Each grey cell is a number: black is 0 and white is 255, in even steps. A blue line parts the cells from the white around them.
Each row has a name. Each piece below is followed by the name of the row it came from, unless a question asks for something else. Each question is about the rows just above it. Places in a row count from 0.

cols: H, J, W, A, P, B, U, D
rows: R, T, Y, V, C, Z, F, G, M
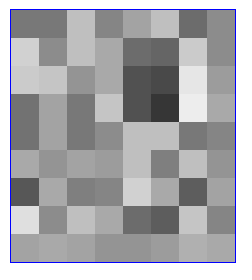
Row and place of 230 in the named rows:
Y, 6
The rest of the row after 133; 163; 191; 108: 140
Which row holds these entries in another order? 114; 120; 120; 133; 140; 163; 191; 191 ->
C
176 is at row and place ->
M, 6
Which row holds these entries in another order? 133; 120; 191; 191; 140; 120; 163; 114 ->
C

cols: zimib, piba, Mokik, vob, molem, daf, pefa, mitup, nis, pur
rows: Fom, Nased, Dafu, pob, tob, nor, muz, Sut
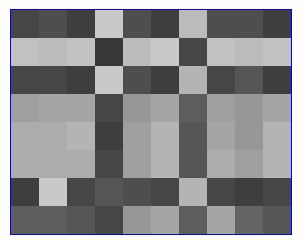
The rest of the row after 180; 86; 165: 151; 180
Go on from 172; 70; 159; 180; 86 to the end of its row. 172; 159; 180
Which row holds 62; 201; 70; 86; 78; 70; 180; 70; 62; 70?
muz
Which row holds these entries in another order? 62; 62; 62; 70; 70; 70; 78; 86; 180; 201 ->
Dafu
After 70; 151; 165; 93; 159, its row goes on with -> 151; 165

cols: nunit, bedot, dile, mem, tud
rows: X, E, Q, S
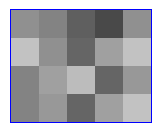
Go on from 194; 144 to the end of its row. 101; 160; 194
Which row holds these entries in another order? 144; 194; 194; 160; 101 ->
E
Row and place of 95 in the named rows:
X, 2
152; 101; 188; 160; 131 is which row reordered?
Q
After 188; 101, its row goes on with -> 152
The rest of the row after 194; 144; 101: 160; 194
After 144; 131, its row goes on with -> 95; 73; 144

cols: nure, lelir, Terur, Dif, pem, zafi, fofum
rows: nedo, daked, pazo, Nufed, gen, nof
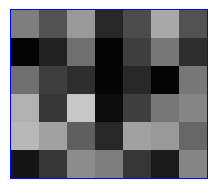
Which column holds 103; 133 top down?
fofum
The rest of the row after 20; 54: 140; 126; 54; 26; 133
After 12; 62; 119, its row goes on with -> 133
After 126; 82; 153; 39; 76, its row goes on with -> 169; 82
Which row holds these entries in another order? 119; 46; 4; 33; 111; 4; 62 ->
daked

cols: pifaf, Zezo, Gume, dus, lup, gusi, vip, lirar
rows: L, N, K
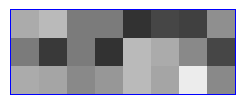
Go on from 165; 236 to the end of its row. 137
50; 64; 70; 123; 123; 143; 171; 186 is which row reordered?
L
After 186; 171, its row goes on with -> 137; 70
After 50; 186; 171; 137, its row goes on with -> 70
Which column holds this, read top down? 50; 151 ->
dus
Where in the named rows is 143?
L, 7

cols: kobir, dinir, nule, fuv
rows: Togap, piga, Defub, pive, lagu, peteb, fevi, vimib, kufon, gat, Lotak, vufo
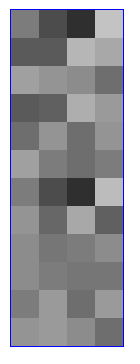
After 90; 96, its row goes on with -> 174; 154
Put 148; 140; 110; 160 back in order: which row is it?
Defub
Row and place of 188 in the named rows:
fevi, 3
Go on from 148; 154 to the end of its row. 140; 110
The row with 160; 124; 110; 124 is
peteb
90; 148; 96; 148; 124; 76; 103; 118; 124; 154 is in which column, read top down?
dinir
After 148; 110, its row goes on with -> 148

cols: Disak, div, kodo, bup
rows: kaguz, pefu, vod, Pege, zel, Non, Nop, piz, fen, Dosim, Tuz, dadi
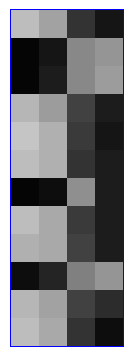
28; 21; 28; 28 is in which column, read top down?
bup
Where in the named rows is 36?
Dosim, 1

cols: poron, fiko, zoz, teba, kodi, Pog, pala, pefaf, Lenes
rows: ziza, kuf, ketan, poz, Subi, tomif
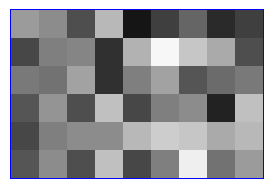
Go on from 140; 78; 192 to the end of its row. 71; 127; 239; 114; 155
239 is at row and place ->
tomif, 6
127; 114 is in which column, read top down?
fiko
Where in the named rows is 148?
poz, 1
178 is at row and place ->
kuf, 4
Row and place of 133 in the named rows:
kuf, 2

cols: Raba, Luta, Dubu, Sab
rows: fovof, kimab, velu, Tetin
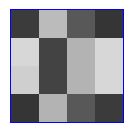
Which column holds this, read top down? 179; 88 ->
Dubu
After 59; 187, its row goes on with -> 88; 53
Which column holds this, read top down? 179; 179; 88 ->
Dubu
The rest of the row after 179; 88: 59
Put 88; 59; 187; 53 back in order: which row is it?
fovof
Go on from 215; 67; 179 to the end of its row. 215

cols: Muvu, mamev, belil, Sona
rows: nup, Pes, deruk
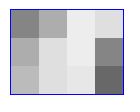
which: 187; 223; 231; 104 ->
deruk
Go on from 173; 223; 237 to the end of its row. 133
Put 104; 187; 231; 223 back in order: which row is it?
deruk
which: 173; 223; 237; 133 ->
Pes
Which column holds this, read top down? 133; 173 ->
Muvu

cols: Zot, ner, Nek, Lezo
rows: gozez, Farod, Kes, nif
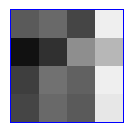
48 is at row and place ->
Farod, 1
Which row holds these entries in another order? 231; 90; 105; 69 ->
nif

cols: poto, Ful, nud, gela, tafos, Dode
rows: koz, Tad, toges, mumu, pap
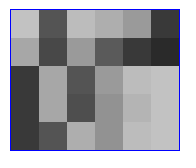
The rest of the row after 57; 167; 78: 146; 180; 194
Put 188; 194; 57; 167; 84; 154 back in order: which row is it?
toges
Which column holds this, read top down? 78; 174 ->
nud
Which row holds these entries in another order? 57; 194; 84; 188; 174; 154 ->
koz

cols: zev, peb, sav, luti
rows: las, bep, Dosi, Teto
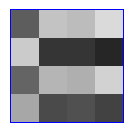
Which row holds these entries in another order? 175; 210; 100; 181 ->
Dosi
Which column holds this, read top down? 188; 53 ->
sav

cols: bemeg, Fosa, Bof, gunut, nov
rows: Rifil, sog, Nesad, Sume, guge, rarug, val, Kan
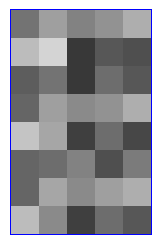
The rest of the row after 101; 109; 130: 79; 123
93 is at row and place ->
Nesad, 0
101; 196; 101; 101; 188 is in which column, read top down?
bemeg

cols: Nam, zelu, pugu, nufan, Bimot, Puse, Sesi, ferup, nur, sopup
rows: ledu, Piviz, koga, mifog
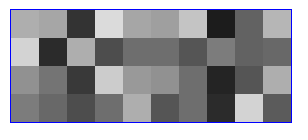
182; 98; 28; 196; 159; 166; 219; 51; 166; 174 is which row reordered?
ledu
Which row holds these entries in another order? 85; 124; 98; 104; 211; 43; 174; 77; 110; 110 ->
Piviz
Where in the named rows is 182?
ledu, 9
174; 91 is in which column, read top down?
sopup
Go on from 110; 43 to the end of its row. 211; 91

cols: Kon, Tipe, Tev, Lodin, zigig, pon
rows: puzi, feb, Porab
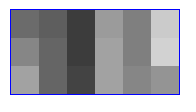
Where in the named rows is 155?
puzi, 3
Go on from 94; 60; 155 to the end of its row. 127; 203
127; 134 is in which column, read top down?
zigig
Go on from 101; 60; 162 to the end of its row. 127; 210
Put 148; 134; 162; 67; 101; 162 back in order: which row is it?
Porab
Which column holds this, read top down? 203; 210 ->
pon
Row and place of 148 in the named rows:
Porab, 5

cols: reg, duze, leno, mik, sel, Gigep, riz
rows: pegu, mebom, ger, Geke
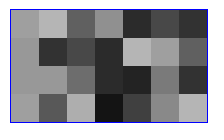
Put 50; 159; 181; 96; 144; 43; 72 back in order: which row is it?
pegu
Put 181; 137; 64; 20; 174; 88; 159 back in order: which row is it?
Geke

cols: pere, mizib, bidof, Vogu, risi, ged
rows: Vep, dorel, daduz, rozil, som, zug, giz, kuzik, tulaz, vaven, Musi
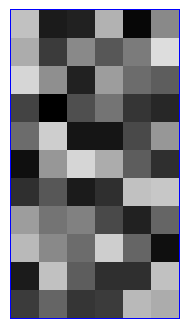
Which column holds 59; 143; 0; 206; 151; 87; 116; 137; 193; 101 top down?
mizib
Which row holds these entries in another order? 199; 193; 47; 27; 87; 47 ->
giz
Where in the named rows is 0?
rozil, 1
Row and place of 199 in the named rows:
giz, 5
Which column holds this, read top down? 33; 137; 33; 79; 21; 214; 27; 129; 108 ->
bidof
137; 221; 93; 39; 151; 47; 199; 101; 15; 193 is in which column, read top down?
ged

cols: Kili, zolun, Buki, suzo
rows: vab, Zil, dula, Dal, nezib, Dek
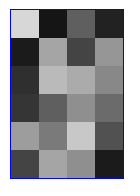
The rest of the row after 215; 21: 95; 34
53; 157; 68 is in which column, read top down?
Kili
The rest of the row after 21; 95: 34
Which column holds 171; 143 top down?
Buki
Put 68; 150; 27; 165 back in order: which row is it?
Zil

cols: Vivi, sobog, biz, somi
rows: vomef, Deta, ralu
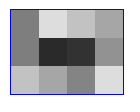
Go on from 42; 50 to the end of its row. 146
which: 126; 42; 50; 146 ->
Deta
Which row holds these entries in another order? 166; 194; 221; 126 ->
vomef
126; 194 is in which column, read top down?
Vivi
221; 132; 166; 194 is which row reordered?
ralu
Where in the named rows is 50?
Deta, 2
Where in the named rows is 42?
Deta, 1

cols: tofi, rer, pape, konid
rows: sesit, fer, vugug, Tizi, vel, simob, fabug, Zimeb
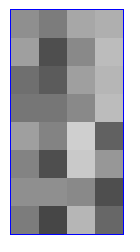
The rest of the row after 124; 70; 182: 103
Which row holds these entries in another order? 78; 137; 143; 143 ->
fabug
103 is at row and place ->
Zimeb, 3
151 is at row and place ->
simob, 3

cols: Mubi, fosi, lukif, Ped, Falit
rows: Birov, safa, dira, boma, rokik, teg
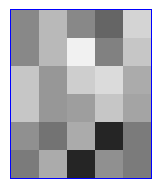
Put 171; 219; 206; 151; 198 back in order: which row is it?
dira
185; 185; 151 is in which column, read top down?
fosi
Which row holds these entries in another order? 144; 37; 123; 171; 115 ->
rokik
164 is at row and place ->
boma, 4
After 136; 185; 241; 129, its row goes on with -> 198

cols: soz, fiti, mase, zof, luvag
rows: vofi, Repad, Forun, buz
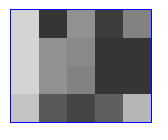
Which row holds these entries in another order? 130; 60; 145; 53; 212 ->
vofi
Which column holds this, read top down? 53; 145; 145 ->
fiti
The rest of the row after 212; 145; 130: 53; 53
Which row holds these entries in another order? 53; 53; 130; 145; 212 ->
Forun
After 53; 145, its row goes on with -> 60; 130
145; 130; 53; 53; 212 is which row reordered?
Forun

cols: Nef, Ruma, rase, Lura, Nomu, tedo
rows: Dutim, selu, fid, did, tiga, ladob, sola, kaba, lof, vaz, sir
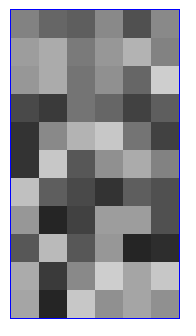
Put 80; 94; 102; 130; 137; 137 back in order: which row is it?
Dutim
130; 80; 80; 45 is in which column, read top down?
tedo
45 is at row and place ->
lof, 5
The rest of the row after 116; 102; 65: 94
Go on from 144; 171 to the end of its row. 130

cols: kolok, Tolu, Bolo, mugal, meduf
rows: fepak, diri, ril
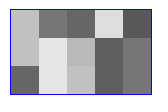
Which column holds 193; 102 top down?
kolok
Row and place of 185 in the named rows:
diri, 2
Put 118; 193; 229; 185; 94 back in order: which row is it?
diri
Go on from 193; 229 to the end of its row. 185; 94; 118
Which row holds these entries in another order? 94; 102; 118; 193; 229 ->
ril
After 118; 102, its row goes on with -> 222; 88
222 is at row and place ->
fepak, 3

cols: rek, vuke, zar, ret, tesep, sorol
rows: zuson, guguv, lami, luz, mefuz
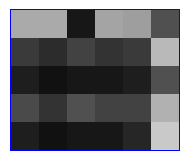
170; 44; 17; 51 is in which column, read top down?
vuke
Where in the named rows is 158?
zuson, 4
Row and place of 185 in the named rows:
guguv, 5
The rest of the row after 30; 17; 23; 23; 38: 201
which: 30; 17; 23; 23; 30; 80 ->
lami

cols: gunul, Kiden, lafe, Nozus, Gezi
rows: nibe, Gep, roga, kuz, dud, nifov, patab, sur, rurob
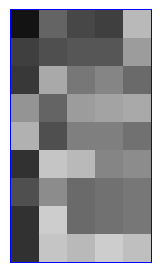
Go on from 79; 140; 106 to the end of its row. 113; 119
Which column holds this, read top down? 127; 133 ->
Nozus
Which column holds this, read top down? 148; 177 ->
gunul

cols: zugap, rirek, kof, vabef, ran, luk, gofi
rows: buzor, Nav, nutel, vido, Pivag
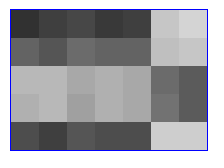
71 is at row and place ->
buzor, 2
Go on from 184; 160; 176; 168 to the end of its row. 114; 91

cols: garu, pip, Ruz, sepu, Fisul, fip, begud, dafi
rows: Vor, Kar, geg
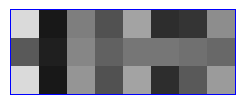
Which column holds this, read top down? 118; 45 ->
fip
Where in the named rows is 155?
geg, 7
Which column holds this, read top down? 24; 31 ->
pip
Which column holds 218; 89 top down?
garu

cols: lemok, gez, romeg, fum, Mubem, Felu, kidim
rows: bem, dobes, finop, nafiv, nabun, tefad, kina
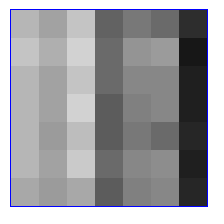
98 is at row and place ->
bem, 3
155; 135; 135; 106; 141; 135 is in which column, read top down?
Felu
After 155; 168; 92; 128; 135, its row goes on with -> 38
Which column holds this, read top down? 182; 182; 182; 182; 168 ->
lemok
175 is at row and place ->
dobes, 1
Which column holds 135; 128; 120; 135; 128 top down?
Mubem
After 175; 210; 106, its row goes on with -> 148; 155; 23

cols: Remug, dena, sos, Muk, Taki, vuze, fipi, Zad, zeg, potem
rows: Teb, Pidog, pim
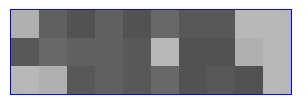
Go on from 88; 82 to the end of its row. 183
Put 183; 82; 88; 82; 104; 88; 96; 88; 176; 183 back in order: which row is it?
pim
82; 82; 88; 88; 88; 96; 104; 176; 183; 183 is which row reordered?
pim

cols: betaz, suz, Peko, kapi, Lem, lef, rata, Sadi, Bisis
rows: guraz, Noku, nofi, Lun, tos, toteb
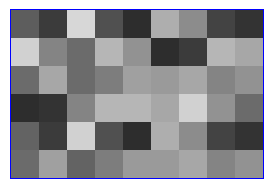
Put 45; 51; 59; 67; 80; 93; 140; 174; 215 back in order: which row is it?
guraz
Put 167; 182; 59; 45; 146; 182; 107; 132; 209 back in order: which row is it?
Noku
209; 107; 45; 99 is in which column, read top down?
betaz
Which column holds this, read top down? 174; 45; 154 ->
lef

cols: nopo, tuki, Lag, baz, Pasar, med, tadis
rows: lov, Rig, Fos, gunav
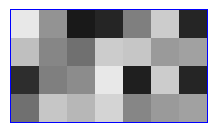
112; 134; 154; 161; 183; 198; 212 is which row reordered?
gunav
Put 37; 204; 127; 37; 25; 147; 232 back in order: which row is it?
lov
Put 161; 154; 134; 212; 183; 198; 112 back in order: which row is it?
gunav
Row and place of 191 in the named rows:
Rig, 0
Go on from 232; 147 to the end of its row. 25; 37; 127; 204; 37
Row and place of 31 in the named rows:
Fos, 4

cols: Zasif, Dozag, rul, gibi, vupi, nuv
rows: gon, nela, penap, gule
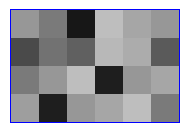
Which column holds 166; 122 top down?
nuv
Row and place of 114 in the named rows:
nela, 1
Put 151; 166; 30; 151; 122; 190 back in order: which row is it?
penap
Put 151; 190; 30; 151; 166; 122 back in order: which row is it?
penap

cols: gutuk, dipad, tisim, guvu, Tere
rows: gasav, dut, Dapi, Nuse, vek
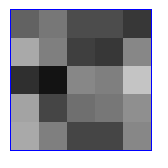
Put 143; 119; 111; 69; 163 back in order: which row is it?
Nuse
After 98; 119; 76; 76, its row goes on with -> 55
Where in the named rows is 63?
dut, 2
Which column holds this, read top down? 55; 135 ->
Tere

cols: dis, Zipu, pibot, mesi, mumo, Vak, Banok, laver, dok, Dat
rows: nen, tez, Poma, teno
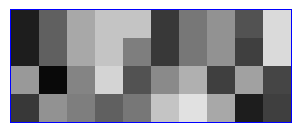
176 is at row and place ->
Poma, 6
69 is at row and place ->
Poma, 9
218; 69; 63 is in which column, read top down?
Dat
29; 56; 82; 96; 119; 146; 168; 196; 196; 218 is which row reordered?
nen
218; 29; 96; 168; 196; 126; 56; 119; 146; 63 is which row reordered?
tez

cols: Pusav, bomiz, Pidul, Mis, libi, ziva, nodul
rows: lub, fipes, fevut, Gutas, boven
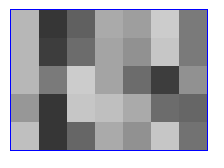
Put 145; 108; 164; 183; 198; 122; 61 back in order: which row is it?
fipes
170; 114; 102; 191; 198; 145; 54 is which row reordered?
boven
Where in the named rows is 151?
Gutas, 0

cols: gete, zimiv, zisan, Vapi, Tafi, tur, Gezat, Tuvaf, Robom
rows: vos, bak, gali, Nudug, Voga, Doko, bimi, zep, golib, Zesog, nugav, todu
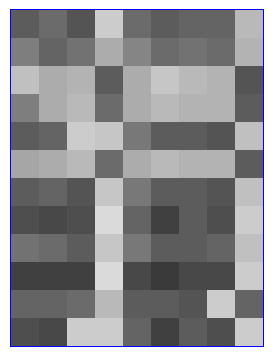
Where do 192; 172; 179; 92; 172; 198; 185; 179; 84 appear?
gali
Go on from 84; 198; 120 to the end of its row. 92; 92; 84; 192
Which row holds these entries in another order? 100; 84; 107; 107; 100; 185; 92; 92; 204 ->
vos
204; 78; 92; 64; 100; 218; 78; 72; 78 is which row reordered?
zep
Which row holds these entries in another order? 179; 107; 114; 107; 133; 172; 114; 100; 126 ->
bak
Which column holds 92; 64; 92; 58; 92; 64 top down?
tur

